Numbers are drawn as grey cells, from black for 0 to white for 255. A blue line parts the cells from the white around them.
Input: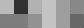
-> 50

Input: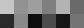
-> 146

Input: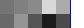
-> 128

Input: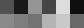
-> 25

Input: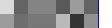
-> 100

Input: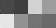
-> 63

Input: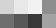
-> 232

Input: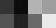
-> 12
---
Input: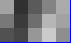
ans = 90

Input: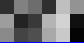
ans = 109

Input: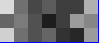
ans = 71

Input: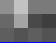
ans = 122

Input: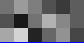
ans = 126

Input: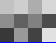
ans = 173

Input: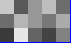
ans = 152

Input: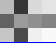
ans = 218

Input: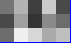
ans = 63

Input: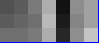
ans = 122
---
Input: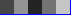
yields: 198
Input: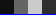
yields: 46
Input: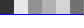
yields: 114
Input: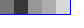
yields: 215
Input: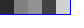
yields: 209
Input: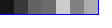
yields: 172
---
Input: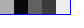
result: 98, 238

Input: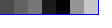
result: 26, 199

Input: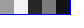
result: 39, 242

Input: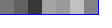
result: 162, 193

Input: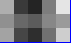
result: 92, 229

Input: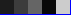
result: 101, 204

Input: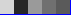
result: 154, 214

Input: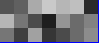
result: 30, 201

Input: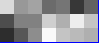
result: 207, 249
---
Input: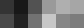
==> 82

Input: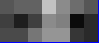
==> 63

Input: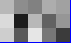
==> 184

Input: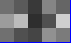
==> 46

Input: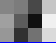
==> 16

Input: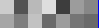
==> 185

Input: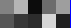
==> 12
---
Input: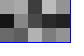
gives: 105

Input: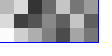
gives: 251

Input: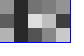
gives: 179

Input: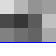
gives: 129

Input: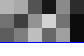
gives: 93

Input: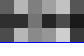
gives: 76

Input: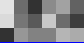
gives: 50
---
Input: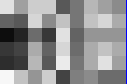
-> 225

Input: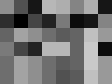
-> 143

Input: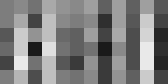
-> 125

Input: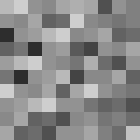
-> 185

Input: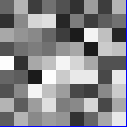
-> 102

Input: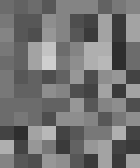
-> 108
